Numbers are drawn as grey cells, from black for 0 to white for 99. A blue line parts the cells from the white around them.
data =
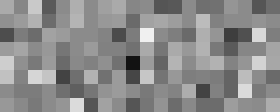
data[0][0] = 66
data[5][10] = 77
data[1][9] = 41
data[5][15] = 48
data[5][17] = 73
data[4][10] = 60
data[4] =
[80, 56, 47, 60, 41, 53, 50, 56, 44, 7, 60, 39, 70, 54, 64, 69, 51, 58, 82, 65]
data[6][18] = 47
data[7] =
[59, 53, 47, 54, 58, 85, 33, 63, 54, 33, 46, 57, 42, 53, 42, 42, 61, 55, 54, 67]
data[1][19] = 54
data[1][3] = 42
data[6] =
[54, 48, 48, 54, 43, 37, 46, 57, 60, 54, 47, 54, 51, 67, 26, 50, 39, 85, 47, 54]
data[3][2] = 54
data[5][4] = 26
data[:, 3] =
[35, 42, 63, 59, 60, 76, 54, 54]
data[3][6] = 60
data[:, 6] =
[54, 54, 54, 60, 50, 69, 46, 33]
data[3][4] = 46
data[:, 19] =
[42, 54, 49, 64, 65, 41, 54, 67]
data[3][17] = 52
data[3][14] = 69
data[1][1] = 60
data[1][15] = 50
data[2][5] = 54
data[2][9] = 48
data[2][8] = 29
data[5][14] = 50
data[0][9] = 52
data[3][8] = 50
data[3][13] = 59

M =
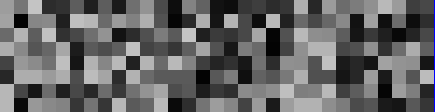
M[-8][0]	61
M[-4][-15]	19
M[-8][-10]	68
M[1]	[63, 1, 52, 53, 12, 74, 71, 41, 60, 50, 68, 32, 2, 16, 68, 8, 70, 28, 5, 72, 13, 41, 28, 40, 53, 7, 62, 6, 42, 5, 18]
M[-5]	[67, 53, 33, 40, 65, 11, 35, 30, 37, 75, 26, 30, 21, 37, 64, 32, 9, 48, 41, 1, 26, 56, 70, 70, 27, 31, 56, 19, 42, 67, 37]
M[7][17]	26
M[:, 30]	[28, 18, 28, 37, 8, 73, 14, 21]
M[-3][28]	56
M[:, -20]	[29, 32, 48, 30, 41, 35, 65, 72]
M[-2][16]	18
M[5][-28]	60
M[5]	[15, 67, 67, 60, 67, 30, 73, 64, 17, 69, 41, 35, 35, 35, 1, 34, 48, 6, 38, 33, 47, 68, 31, 31, 8, 15, 61, 10, 56, 33, 73]
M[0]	[61, 46, 76, 17, 19, 36, 12, 36, 10, 43, 57, 29, 5, 51, 38, 7, 5, 21, 24, 17, 21, 68, 15, 60, 42, 48, 56, 72, 60, 24, 28]
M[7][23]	55
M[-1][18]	60
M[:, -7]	[42, 53, 36, 27, 10, 8, 25, 48]
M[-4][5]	8
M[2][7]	57
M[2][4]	19
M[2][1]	70
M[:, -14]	[21, 28, 28, 48, 9, 6, 54, 26]
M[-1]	[71, 4, 59, 53, 51, 21, 45, 21, 71, 35, 40, 72, 4, 18, 45, 61, 52, 26, 60, 10, 61, 69, 69, 55, 48, 29, 33, 10, 8, 34, 21]
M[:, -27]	[19, 12, 19, 65, 74, 67, 12, 51]
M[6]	[71, 27, 8, 42, 12, 28, 15, 42, 22, 44, 57, 65, 30, 34, 11, 22, 18, 54, 51, 55, 74, 49, 50, 72, 25, 36, 53, 2, 61, 49, 14]
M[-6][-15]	20
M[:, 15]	[7, 8, 23, 32, 14, 34, 22, 61]
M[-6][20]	32
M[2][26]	22
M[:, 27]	[72, 6, 12, 19, 63, 10, 2, 10]

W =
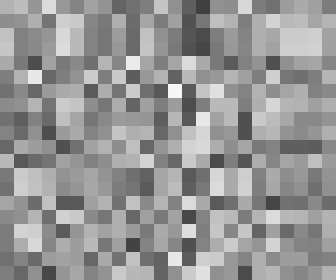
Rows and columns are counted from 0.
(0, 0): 69
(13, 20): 52
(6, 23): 53
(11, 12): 40
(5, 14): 56
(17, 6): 72
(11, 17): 33
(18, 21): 61
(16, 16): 52
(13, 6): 65
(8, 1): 37
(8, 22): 53
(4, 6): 43
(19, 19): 71
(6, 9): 79
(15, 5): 78
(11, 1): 34
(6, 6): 35
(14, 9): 75
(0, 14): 25
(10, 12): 68
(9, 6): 51
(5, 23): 70
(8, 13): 34
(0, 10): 49
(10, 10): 40
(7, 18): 68
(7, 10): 62
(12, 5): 60
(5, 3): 40
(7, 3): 45
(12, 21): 59
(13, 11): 64
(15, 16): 72
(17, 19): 82
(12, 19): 66
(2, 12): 48
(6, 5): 67

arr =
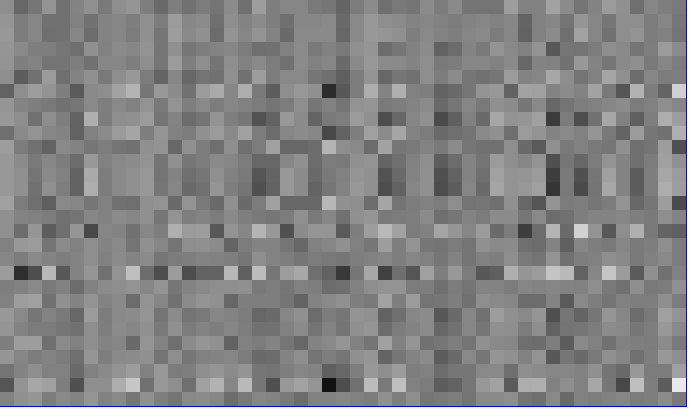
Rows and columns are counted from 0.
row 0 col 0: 55
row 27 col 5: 31
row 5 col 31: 48
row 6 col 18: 47
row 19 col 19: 46
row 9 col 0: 43
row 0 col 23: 46
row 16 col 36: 48
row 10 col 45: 43
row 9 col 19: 42
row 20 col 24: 43
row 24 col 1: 61
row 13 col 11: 46
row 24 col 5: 50
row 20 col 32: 48
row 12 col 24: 50
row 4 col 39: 50
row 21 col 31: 46
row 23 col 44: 53
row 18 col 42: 50
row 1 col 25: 53
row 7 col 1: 51
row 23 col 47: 59
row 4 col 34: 52
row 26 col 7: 53
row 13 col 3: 56
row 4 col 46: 47
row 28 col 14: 54
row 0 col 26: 54
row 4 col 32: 48
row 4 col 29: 51
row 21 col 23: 53
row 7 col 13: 49
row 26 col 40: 52
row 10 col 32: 54
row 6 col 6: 53
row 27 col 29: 50
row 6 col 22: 56
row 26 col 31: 42
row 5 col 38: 52

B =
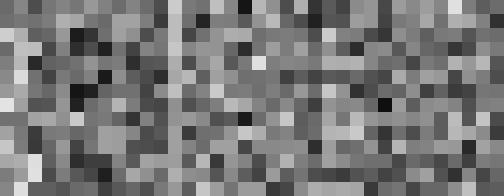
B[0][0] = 41
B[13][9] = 40
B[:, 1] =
[52, 46, 68, 74, 71, 85, 66, 62, 44, 47, 48, 67, 60, 86]
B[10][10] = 30
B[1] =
[43, 46, 44, 48, 68, 64, 46, 41, 63, 63, 49, 23, 73, 43, 14, 49, 48, 35, 57, 72, 40, 30, 13, 33, 32, 61, 58, 26, 47, 50, 65, 44, 68, 65, 50, 19]
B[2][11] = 47
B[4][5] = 44
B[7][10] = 29
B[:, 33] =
[48, 65, 33, 29, 59, 56, 26, 31, 33, 65, 16, 25, 52, 74]
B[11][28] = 28
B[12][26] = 36
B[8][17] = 10
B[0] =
[41, 52, 30, 46, 51, 46, 59, 50, 42, 51, 42, 30, 79, 47, 44, 74, 52, 8, 71, 56, 30, 68, 20, 35, 26, 54, 58, 28, 60, 53, 61, 52, 87, 48, 36, 42]
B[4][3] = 38
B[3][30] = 40
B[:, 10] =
[42, 49, 30, 51, 33, 29, 26, 29, 50, 29, 30, 63, 56, 31]
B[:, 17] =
[8, 35, 66, 17, 47, 43, 48, 65, 10, 77, 27, 51, 36, 60]
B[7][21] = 40
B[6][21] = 59
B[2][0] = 80
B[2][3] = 40
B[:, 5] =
[46, 64, 11, 18, 44, 41, 8, 13, 78, 40, 26, 18, 34, 41]
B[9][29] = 30
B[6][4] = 54
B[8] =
[44, 44, 63, 65, 56, 78, 45, 47, 39, 20, 50, 32, 57, 59, 53, 31, 35, 10, 42, 57, 77, 36, 41, 64, 46, 72, 58, 53, 56, 52, 56, 36, 73, 33, 76, 29]
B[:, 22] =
[20, 13, 30, 41, 47, 26, 42, 24, 41, 42, 18, 42, 30, 67]
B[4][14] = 54
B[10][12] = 62

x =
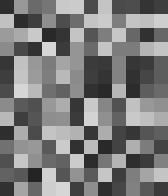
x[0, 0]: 18
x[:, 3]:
[46, 55, 16, 83, 48, 49, 43, 59, 55, 76, 35, 41, 81, 80]
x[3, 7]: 76
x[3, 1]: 28
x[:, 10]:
[20, 74, 19, 70, 23, 27, 36, 59, 74, 33, 48, 23, 64, 34]
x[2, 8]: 77
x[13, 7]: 18
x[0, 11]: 24
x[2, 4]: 20
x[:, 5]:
[79, 42, 76, 58, 58, 54, 55, 21, 23, 69, 19, 79, 57, 24]
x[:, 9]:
[30, 76, 40, 48, 21, 19, 17, 75, 78, 21, 68, 18, 49, 50]
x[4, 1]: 75
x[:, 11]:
[24, 80, 40, 76, 36, 36, 41, 56, 67, 37, 26, 50, 76, 23]
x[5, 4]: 72
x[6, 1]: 83
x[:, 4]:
[78, 30, 20, 23, 64, 72, 38, 67, 56, 73, 79, 38, 33, 83]
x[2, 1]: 66
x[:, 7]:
[76, 79, 49, 76, 22, 20, 16, 52, 56, 67, 16, 46, 77, 18]
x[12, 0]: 38
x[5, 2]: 60
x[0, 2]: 41
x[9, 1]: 67
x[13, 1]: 64
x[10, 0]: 44
